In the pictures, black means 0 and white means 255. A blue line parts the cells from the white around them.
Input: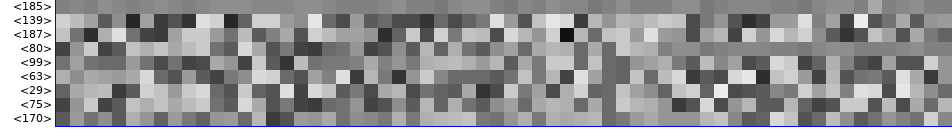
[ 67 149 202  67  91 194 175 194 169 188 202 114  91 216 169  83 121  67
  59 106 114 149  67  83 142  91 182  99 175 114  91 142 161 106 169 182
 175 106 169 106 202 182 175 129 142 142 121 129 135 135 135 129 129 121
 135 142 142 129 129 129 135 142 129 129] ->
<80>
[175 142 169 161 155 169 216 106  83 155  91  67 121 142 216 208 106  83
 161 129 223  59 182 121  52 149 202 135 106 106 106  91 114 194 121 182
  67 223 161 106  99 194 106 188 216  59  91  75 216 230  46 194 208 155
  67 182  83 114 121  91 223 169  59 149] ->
<63>
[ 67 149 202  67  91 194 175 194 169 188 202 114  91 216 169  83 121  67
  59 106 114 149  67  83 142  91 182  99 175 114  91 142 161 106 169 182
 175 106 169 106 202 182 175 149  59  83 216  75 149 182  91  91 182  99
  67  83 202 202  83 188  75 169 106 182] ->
<75>

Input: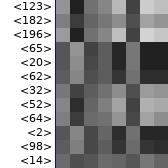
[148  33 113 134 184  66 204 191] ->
<123>
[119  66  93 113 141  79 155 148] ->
<32>
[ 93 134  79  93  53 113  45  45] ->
<62>

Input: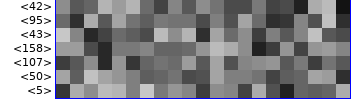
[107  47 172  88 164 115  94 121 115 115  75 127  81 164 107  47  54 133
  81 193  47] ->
<95>
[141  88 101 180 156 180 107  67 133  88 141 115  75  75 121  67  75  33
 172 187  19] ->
<42>
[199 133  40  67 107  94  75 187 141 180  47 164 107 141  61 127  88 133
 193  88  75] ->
<43>
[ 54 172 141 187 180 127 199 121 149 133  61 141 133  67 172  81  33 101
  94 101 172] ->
<5>
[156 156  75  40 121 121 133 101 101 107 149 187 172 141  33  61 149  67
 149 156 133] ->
<158>
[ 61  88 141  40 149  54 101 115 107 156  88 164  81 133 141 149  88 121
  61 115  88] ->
<107>

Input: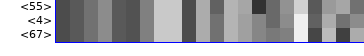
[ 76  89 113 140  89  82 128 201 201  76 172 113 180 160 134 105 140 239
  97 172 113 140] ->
<4>
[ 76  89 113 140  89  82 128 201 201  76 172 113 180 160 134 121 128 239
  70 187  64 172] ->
<67>
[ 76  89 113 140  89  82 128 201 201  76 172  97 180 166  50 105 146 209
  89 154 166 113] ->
<55>

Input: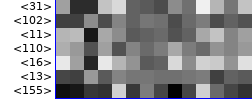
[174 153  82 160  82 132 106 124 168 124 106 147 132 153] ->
<110>
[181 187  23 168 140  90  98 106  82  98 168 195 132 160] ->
<11>
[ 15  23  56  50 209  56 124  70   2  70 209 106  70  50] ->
<155>
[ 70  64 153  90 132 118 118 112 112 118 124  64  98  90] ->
<13>

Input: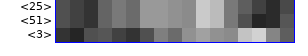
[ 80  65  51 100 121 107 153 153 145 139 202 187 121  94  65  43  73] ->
<25>
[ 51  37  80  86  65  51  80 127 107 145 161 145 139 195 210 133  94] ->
<3>
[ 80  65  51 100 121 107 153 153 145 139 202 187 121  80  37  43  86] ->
<51>

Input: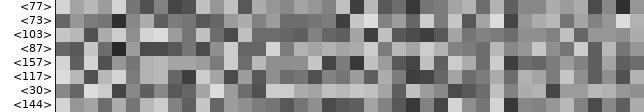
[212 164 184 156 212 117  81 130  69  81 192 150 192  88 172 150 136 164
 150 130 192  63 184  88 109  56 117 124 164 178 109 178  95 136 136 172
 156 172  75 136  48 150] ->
<77>
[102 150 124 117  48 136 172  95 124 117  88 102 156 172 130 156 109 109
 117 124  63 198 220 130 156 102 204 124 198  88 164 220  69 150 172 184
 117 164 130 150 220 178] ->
<73>
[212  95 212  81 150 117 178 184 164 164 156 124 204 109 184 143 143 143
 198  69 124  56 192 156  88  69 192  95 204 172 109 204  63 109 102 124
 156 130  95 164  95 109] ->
<157>

